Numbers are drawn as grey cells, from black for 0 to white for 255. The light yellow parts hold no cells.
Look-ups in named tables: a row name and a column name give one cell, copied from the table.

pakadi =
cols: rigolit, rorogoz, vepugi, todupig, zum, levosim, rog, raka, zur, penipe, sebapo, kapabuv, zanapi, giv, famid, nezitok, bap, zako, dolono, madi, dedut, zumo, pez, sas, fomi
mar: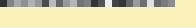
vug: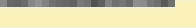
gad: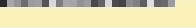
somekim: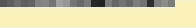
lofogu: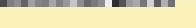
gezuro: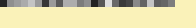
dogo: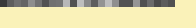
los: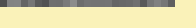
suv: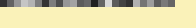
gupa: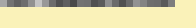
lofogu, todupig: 99
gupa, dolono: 107
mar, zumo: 224
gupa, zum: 145
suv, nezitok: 216
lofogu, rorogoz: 126
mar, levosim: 152
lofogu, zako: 83
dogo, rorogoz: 94
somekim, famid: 35
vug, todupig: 108
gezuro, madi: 137

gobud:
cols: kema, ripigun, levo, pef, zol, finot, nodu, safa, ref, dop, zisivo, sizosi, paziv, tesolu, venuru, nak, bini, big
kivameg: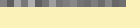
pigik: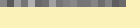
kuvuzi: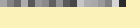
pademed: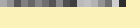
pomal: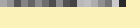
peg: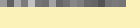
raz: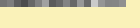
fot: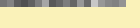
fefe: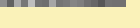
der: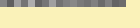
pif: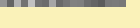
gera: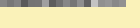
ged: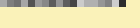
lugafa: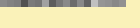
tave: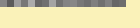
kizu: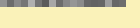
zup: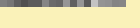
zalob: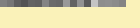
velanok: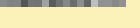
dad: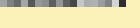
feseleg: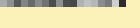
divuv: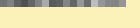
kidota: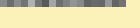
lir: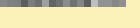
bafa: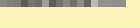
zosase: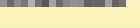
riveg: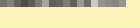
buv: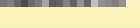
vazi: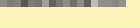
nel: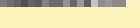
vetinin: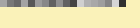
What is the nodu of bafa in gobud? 157
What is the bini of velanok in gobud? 136
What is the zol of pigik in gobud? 177
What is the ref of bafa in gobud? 114
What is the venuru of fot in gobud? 151
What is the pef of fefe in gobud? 119

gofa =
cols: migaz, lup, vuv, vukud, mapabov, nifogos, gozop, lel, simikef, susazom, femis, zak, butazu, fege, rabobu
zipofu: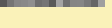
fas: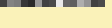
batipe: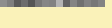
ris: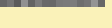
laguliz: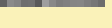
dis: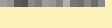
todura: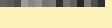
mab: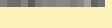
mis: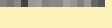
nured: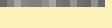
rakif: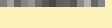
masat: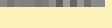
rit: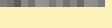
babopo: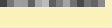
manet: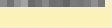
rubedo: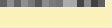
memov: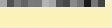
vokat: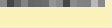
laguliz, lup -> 138
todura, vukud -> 155
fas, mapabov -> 42
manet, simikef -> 113
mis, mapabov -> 151
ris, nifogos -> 123
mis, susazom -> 160
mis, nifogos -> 156

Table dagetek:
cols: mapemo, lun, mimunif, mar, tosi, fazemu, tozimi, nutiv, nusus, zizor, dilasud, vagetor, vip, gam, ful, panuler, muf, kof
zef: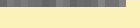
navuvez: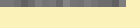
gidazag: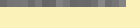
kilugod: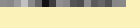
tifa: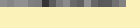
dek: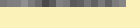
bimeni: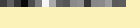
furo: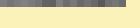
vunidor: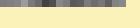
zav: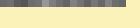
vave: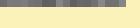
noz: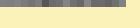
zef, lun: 122
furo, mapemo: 126
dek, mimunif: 128
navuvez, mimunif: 112
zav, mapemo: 106
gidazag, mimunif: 118
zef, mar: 122
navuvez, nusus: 105
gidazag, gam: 112
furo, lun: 116
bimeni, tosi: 77
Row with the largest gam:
bimeni

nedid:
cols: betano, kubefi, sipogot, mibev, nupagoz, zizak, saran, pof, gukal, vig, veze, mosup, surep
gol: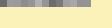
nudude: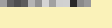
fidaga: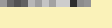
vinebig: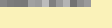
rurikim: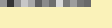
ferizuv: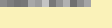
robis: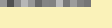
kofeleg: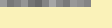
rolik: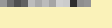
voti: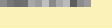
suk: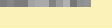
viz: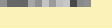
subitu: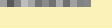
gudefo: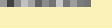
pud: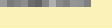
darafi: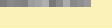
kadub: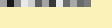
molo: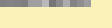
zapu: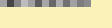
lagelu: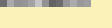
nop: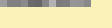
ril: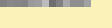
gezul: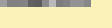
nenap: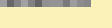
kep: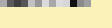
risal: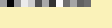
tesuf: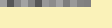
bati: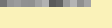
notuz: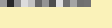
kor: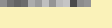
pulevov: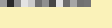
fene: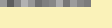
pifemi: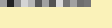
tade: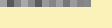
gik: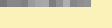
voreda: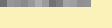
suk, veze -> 119
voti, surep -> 155
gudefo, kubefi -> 65
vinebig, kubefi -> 124
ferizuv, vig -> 177
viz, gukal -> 193
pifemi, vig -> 116
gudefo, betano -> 152
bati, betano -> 116

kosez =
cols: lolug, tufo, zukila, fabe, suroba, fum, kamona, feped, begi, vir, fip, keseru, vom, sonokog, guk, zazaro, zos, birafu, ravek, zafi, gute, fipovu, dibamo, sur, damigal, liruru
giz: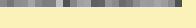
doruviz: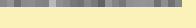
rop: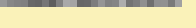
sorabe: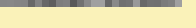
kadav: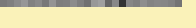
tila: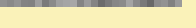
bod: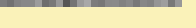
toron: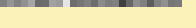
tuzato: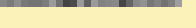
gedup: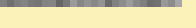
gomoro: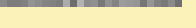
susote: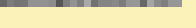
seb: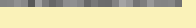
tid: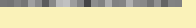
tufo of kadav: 128
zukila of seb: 145
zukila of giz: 140
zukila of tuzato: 141
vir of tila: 165
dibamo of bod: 149
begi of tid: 186
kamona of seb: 123
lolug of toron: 129
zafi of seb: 116
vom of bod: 168
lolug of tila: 145
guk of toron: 139
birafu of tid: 132
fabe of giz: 144
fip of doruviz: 120
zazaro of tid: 173
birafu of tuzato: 70
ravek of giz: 117

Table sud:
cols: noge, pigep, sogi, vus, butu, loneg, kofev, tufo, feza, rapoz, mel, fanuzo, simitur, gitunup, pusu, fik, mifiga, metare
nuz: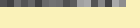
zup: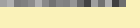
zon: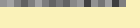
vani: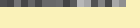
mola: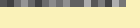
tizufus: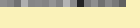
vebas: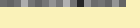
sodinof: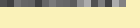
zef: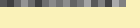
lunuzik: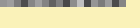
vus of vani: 70
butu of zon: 127
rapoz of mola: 144
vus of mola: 149
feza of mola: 111
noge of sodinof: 80
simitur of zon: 66
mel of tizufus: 138
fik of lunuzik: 157
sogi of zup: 123
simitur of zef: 164

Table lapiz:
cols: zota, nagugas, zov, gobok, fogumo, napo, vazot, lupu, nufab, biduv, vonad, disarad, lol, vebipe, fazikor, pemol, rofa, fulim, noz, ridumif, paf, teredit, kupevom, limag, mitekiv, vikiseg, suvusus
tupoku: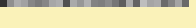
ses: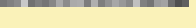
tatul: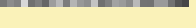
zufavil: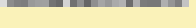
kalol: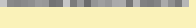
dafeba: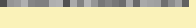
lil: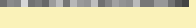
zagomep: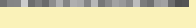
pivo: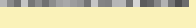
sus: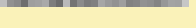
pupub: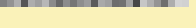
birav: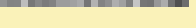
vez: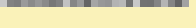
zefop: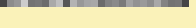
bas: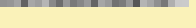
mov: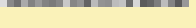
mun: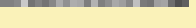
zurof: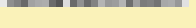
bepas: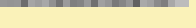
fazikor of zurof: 180
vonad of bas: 121
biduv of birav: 156
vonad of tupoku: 170
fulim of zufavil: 178
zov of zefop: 151
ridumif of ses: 192
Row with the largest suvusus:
zurof

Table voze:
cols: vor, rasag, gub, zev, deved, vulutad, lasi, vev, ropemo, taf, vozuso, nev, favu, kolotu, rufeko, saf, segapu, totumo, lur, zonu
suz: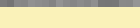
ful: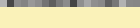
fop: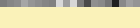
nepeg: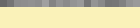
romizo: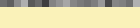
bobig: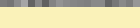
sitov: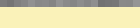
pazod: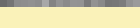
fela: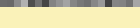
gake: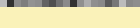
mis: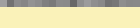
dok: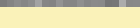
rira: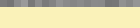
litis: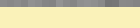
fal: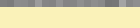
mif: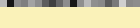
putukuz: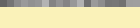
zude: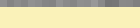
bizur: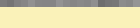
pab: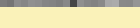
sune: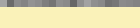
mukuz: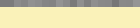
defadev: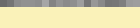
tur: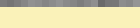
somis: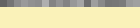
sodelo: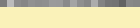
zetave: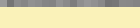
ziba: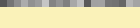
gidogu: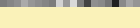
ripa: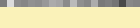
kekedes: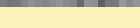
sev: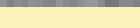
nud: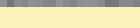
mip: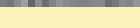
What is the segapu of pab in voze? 171
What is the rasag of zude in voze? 132
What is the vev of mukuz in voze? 131
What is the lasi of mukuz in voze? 133
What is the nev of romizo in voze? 122
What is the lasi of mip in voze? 109
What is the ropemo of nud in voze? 147
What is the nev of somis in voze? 165
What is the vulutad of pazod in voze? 141
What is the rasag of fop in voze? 134
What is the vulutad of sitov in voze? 136
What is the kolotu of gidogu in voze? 143
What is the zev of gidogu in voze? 170
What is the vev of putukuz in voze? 131
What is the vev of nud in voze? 131
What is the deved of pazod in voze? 145
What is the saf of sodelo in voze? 117
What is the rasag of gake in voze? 49
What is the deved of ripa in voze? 145
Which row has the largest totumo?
mif

